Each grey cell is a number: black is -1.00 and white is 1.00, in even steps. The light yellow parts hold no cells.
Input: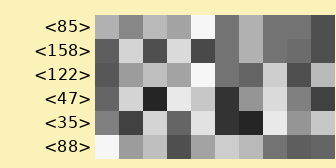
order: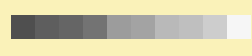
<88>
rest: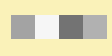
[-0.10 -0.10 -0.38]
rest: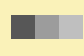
[ 0.28  0.93 -0.10 -0.21  0.61 -0.38  0.45]
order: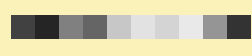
<35>
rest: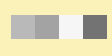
[ 0.39 -0.10 -0.10 -0.38]
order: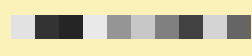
<35>
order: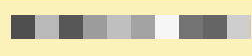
<122>

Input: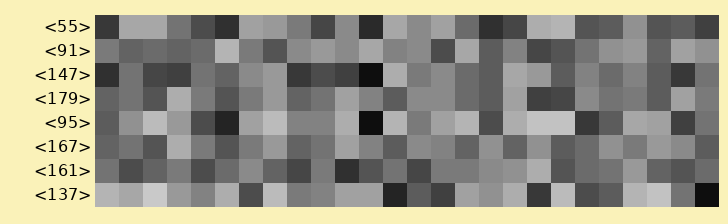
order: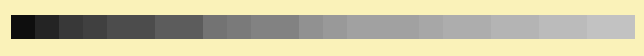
<95>
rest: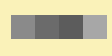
[ 0.20 -0.28  0.02 -0.16  0.02 -0.28 -0.56 -0.10]
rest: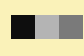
[ 0.26  0.41 -0.40  0.36  0.52  0.52 -0.56 -0.28  0.31  0.26 -0.50 -0.10]

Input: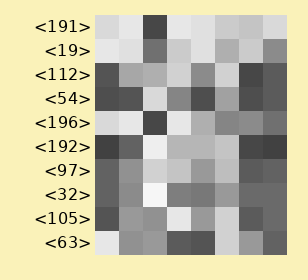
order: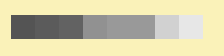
<63>
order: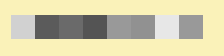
<105>

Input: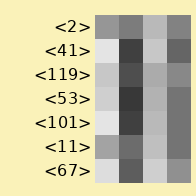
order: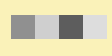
<67>
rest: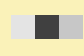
[-0.21]

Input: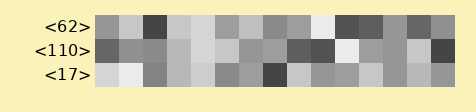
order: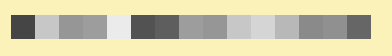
<110>
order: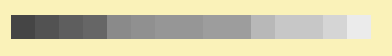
<110>
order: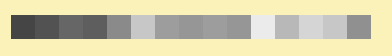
<110>
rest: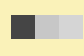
[ 0.23  0.50  0.08  0.23  0.84 -0.36 -0.26  0.18 -0.20  0.13]
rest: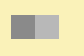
[ 0.67  0.56  0.18  0.23 -0.26 -0.36  0.84  0.23  0.18  0.56 -0.46]
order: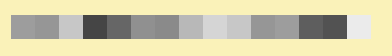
<110>

